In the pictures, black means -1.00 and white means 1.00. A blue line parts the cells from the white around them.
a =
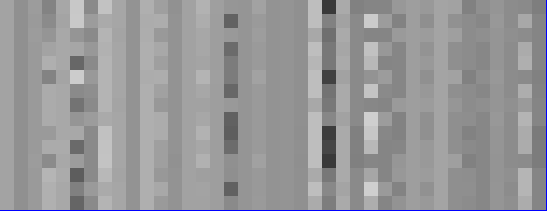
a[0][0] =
0.28
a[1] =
[0.28, 0.13, 0.21, 0.09, 0.29, 0.58, 0.22, 0.33, 0.30, 0.15, 0.35, 0.36, 0.15, 0.27, 0.36, 0.24, -0.23, 0.17, 0.21, 0.15, 0.16, 0.13, 0.49, 0.01, 0.27, 0.08, 0.59, 0.22, 0.02, 0.24, 0.12, 0.29, 0.14, 0.10, 0.06, 0.19, 0.10, 0.32, 0.04]
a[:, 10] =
[0.37, 0.35, 0.36, 0.37, 0.37, 0.35, 0.37, 0.37, 0.37, 0.37, 0.37, 0.37, 0.37, 0.37, 0.37]
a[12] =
[0.28, 0.13, 0.21, 0.42, 0.34, -0.27, 0.08, 0.44, 0.29, 0.15, 0.37, 0.19, 0.15, 0.27, 0.25, 0.24, 0.12, 0.17, 0.20, 0.15, 0.16, 0.13, 0.33, -0.06, 0.33, 0.08, 0.30, 0.04, 0.19, 0.24, 0.22, 0.29, 0.12, 0.11, 0.06, 0.16, 0.13, 0.42, 0.04]
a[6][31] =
0.29
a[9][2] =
0.21
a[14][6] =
0.08
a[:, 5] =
[0.57, 0.58, 0.17, 0.30, -0.19, 0.60, 0.08, -0.10, 0.17, 0.32, -0.17, 0.22, -0.27, 0.00, -0.21]
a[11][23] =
-0.55
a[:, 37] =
[0.08, 0.32, 0.10, 0.34, 0.37, 0.08, 0.36, 0.21, 0.41, 0.34, 0.35, 0.09, 0.42, 0.42, 0.35]
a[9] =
[0.28, 0.13, 0.21, 0.21, 0.32, 0.32, 0.08, 0.51, 0.30, 0.15, 0.37, 0.35, 0.15, 0.27, 0.40, 0.24, -0.26, 0.17, 0.21, 0.15, 0.16, 0.12, 0.49, -0.53, 0.33, 0.00, 0.56, 0.06, 0.02, 0.24, 0.13, 0.29, 0.12, 0.02, 0.06, 0.17, 0.10, 0.34, -0.04]
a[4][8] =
0.30
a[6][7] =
0.41
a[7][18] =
0.21
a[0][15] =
0.25
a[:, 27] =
[0.04, 0.22, 0.04, 0.19, 0.04, 0.22, 0.08, 0.04, 0.22, 0.06, 0.04, 0.04, 0.04, 0.21, 0.04]
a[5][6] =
0.20
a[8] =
[0.28, 0.13, 0.21, 0.34, 0.32, 0.17, 0.22, 0.33, 0.30, 0.15, 0.37, 0.35, 0.15, 0.27, 0.31, 0.24, -0.24, 0.17, 0.21, 0.15, 0.16, 0.13, 0.49, 0.06, 0.27, 0.08, 0.62, 0.22, 0.02, 0.24, 0.13, 0.29, 0.12, 0.11, 0.06, 0.19, 0.10, 0.41, 0.04]
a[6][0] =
0.28
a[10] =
[0.28, 0.13, 0.21, 0.34, 0.34, -0.17, 0.08, 0.52, 0.30, 0.15, 0.37, 0.25, 0.15, 0.27, 0.31, 0.24, -0.15, 0.17, 0.21, 0.15, 0.16, 0.13, 0.49, -0.45, 0.33, 0.01, 0.44, 0.04, 0.05, 0.24, 0.20, 0.29, 0.12, 0.08, 0.06, 0.17, 0.10, 0.35, -0.03]
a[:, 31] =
[0.29, 0.29, 0.29, 0.29, 0.29, 0.29, 0.29, 0.29, 0.29, 0.29, 0.29, 0.29, 0.29, 0.29, 0.29]
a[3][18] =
0.21
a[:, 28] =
[0.19, 0.02, 0.21, 0.05, 0.05, 0.05, 0.05, 0.21, 0.02, 0.02, 0.05, 0.18, 0.19, 0.03, 0.15]
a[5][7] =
0.41
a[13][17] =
0.17

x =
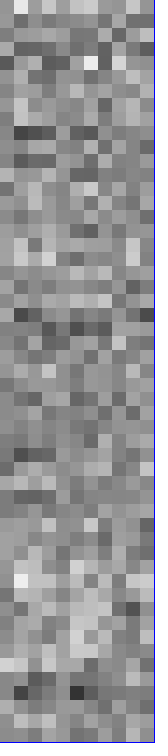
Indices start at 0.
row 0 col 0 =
0.17
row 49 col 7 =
-0.07
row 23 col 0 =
0.01
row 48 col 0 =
0.07
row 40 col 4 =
0.02
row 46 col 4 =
0.27
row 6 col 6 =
0.17
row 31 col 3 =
-0.01
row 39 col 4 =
-0.08
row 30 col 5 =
-0.05
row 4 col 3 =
-0.28
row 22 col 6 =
0.05
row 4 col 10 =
0.13
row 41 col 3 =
0.51
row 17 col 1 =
0.52
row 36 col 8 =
0.15
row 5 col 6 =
-0.11
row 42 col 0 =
-0.08
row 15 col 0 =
0.09
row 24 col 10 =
-0.09
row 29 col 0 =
0.09
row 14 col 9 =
-0.08
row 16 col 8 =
-0.06
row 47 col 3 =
0.57
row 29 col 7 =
-0.13
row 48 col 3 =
-0.17
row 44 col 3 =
0.01
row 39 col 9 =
-0.02
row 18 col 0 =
0.27
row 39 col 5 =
0.15
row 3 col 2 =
-0.21
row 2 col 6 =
-0.06
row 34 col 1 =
0.44
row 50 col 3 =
0.06
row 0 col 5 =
0.52
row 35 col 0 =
-0.03
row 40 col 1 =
0.52
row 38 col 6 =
0.10

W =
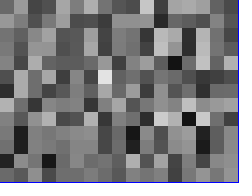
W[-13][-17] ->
-0.18
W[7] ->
[0.40, -0.13, -0.58, 0.05, -0.02, 0.02, -0.58, 0.00, 0.30, -0.34, -0.07, 0.13, 0.03, 0.50, 0.10, 0.20, 0.27]
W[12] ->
[-0.17, -0.30, 0.12, -0.42, -0.14, -0.14, -0.03, -0.15, -0.31, 0.01, -0.09, 0.00, -0.49, -0.06, 0.16, -0.07, 0.16]
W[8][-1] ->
-0.50
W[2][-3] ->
0.41
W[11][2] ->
-0.08
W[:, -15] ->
[-0.46, -0.37, 0.07, 0.17, 0.36, -0.14, -0.14, -0.58, 0.14, 0.00, 0.01, -0.08, 0.12]
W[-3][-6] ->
-0.35
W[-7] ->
[-0.64, 0.34, -0.14, -0.47, -0.31, -0.01, -0.25, 0.31, -0.18, 0.22, -0.53, 0.13, -0.34, -0.13, -0.62, -0.17, -0.16]
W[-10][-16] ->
-0.35
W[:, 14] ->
[0.25, -0.38, 0.41, 0.46, 0.51, -0.56, -0.62, 0.10, 0.58, -0.74, -0.79, -0.46, 0.16]
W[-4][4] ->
0.01
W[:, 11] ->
[-0.50, -0.68, 0.45, 0.50, -0.27, -0.08, 0.13, 0.13, 0.59, -0.39, -0.35, 0.28, 0.00]
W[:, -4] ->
[0.33, -0.27, -0.63, -0.64, -0.15, -0.38, -0.13, 0.50, -0.85, 0.22, 0.16, -0.01, -0.06]
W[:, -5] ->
[0.29, -0.19, 0.33, 0.16, -0.85, -0.17, -0.34, 0.03, 0.40, 0.14, 0.09, -0.47, -0.49]
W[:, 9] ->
[-0.40, 0.13, -0.10, -0.12, 0.02, -0.13, 0.22, -0.34, -0.13, -0.83, -0.75, 0.37, 0.01]
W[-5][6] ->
0.39
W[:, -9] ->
[-0.33, 0.13, -0.02, -0.03, -0.50, -0.24, -0.18, 0.30, 0.00, -0.18, -0.15, -0.26, -0.31]
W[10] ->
[-0.12, -0.76, 0.01, -0.04, -0.12, 0.04, 0.04, -0.44, -0.15, -0.75, -0.02, -0.35, 0.09, 0.16, -0.79, -0.27, 0.08]
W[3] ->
[-0.05, -0.35, 0.17, 0.16, -0.38, -0.30, 0.31, -0.49, -0.03, -0.12, -0.48, 0.50, 0.16, -0.64, 0.46, -0.09, -0.29]
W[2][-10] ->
-0.47
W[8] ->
[0.01, -0.31, 0.14, 0.39, -0.43, -0.36, 0.39, -0.57, 0.00, -0.13, -0.65, 0.59, 0.40, -0.85, 0.58, -0.13, -0.50]
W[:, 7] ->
[-0.10, -0.53, -0.47, -0.49, 0.19, 0.78, 0.31, 0.00, -0.57, -0.44, -0.44, -0.10, -0.15]
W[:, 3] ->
[-0.37, -0.05, 0.27, 0.16, -0.22, 0.31, -0.47, 0.05, 0.39, -0.07, -0.04, -0.82, -0.42]
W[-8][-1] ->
-0.39
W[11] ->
[-0.73, 0.10, -0.08, -0.82, -0.17, 0.06, -0.15, -0.10, -0.26, 0.37, -0.35, 0.28, -0.47, -0.01, -0.46, 0.07, 0.12]
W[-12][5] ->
-0.40

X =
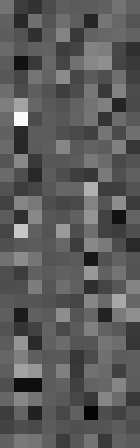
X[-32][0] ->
-0.10
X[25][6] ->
-0.41
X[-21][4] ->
-0.32
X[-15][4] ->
-0.19
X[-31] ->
[-0.24, -0.69, -0.12, -0.34, -0.13, -0.26, -0.70, -0.08, -0.19, -0.34]
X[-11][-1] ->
-0.20
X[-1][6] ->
-0.10
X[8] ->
[-0.17, 0.96, -0.40, -0.27, -0.32, -0.22, -0.08, -0.60, -0.15, -0.30]
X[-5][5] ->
-0.49
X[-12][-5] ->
-0.25
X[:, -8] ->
[-0.61, -0.12, -0.62, -0.25, -0.55, -0.09, -0.26, -0.20, -0.40, -0.28, -0.29, -0.55, -0.69, -0.46, -0.05, 0.07, -0.25, -0.28, -0.08, -0.24, -0.02, -0.33, -0.25, -0.48, -0.68, -0.26, 0.18, -0.89, -0.09, -0.74, -0.42, -0.08]
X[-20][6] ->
-0.57
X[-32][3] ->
-0.40
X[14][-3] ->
-0.33
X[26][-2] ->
-0.49
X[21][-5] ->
-0.46
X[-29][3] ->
-0.23
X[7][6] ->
-0.10
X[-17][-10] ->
-0.28
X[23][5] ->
-0.29
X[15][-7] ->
-0.32
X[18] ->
[-0.11, 0.10, -0.08, -0.34, -0.32, -0.29, -0.82, -0.36, -0.23, -0.33]
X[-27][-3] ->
-0.38
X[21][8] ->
0.32
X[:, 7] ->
[-0.25, -0.08, -0.19, -0.01, 0.12, -0.38, -0.55, 0.00, -0.60, -0.08, -0.27, -0.16, -0.04, -0.52, -0.33, -0.48, -0.48, -0.04, -0.36, -0.24, -0.46, -0.17, -0.73, -0.23, -0.08, -0.12, -0.17, -0.20, 0.05, -0.39, -0.34, -0.55]
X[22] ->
[-0.26, -0.79, -0.25, -0.29, 0.11, -0.34, -0.20, -0.73, -0.04, 0.12]
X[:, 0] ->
[-0.10, -0.24, -0.27, -0.17, -0.28, -0.32, -0.14, -0.01, -0.17, -0.24, -0.17, -0.33, -0.17, -0.35, -0.48, -0.28, -0.46, -0.37, -0.11, -0.38, -0.39, -0.30, -0.26, -0.35, -0.28, -0.20, -0.26, -0.37, -0.20, -0.52, -0.48, -0.24]
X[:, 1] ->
[-0.52, -0.69, -0.35, -0.32, -0.87, -0.45, -0.41, 0.28, 0.96, -0.68, -0.69, 0.07, -0.38, -0.53, 0.04, -0.63, 0.56, -0.31, 0.10, -0.52, -0.38, -0.34, -0.79, -0.59, 0.17, 0.00, 0.27, -0.90, 0.06, -0.22, -0.39, -0.05]
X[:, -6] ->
[-0.26, -0.13, 0.03, -0.52, -0.46, 0.09, -0.51, -0.35, -0.32, -0.38, 0.05, -0.32, -0.39, -0.20, -0.45, -0.35, 0.21, -0.19, -0.32, -0.24, -0.14, -0.42, 0.11, -0.43, -0.15, -0.30, 0.00, -0.24, -0.31, -0.44, -0.34, -0.53]
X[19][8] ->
-0.09
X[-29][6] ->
0.02
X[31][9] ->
-0.29
